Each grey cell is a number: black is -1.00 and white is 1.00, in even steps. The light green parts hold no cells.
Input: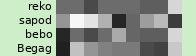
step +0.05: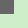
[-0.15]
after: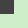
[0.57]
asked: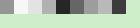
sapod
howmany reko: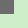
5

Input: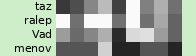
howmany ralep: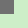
3
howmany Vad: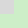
1
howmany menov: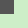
5
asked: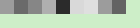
Vad
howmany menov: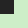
3
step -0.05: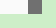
[ 0.91  0.91 -0.17]

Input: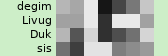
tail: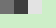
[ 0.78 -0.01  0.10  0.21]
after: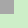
[0.83]
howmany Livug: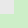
3
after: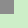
[0.21]
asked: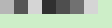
Duk
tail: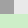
[-0.62  0.83  0.83  0.26]

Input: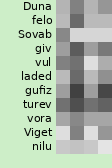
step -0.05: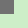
[-0.16]
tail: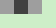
[-0.44]
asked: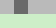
felo
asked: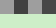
gufiz
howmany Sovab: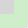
3
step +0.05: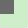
[-0.12]

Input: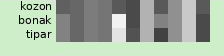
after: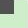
[0.40]
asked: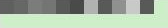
kozon
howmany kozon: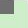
0

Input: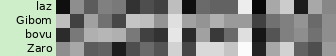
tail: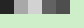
[0.21]
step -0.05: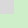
[0.65]
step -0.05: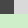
[-0.49  0.65]
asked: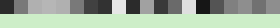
bovu
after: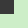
[-0.17]
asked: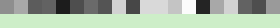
Zaro
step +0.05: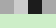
[ 0.37  0.65 -0.73  0.37]

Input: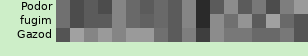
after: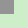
[-0.29]
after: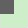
[-0.18]

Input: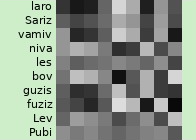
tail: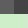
[-0.36 -0.16  0.34  0.17 -0.47  0.23 -0.41]
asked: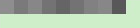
Pubi
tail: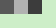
[0.67]
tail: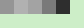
[-0.53  0.44 -0.41  0.06]

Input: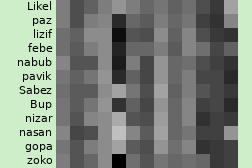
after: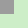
[-0.19]
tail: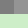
[-0.02 -0.19 -0.08 -0.24 -0.13 -0.39 -0.55  0.27]
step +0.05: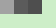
[ 0.32 -0.24 -0.34]
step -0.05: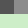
[-0.39  0.05]
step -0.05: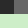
[-0.72 -0.24]
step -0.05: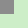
[0.05]

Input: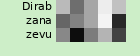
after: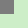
[0.41]
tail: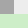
[0.51]

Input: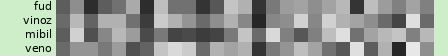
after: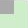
[-0.65]
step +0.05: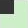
[-0.54]
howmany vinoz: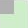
5
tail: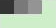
[ 0.49  0.28 -0.11 -0.32  0.75 -0.27  0.39 -0.70  0.81  0.11]
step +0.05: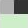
[ 0.44 -0.54]

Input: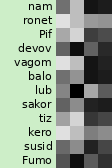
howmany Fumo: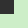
1
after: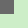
[0.10]

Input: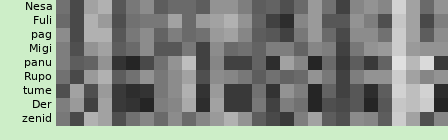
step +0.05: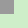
[0.26]
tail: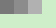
[-0.60  0.21 -0.55 -0.55 -0.11 -0.60  0.15 -0.01 -0.71 -0.22 -0.49 -0.32
 -0.65 -0.27  0.65  0.49  0.65 -0.65]
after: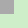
[-0.65]
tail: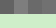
[ 0.21  0.27  0.05 -0.27 -0.32 -0.49 -0.06  0.21 -0.17 -0.43  0.10  0.10
 -0.11  0.60  0.27 -0.27  0.10]

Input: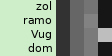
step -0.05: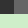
[-0.66 -0.25]
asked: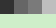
Vug
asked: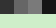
dom
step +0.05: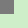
[0.01]

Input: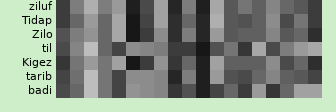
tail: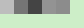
[ 0.04 -0.58 -0.36 -0.76 -0.47 -0.19 -0.53  0.21 -0.58 -0.19  0.26  0.26]
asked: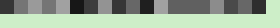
Kigez
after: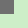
[0.48]

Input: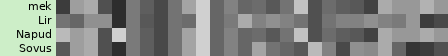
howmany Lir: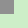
4
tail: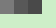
[-0.10 -0.15  0.63 -0.20 -0.04  0.34  0.02  0.13  0.02 -0.10 -0.37 -0.10
  0.02  0.02  0.13  0.02 -0.04  0.19 -0.53 -0.43]
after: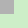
[0.19]
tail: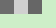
[-0.04  0.34  0.02  0.13  0.02 -0.10 -0.37 -0.10  0.02  0.02  0.13  0.02
 -0.04  0.19 -0.53 -0.43]
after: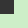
[-0.53]
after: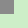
[0.34]
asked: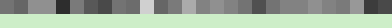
Lir

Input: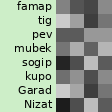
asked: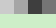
Garad
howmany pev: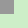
2
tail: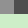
[0.08]
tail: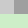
[-0.51 -0.08]
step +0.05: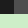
[-0.73 -0.34]
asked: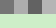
mubek

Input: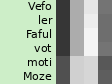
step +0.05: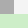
[0.40 0.96]
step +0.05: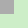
[0.40]
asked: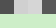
moti
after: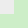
[-0.14]

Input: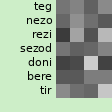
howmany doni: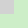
0
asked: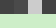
doni
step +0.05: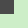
[-0.37]
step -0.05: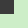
[-0.59]

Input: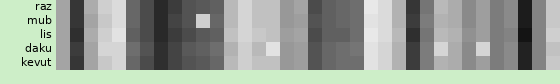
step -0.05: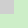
[0.57]
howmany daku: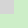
5

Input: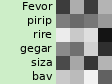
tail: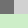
[-0.63]
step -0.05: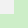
[0.85]

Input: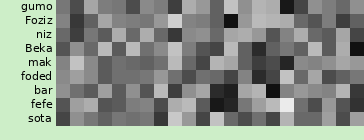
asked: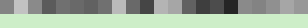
mak
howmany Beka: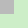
4
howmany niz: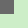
5
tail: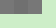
[-0.56  0.57  0.19 -0.46  0.52 -0.18 -0.40 -0.12 -0.46  0.41 -0.18 -0.18
  0.25 -0.40  0.25]

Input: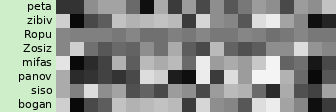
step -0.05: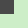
[-0.48]
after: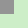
[0.05]

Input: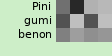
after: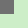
[-0.69]
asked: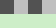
gumi
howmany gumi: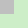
2

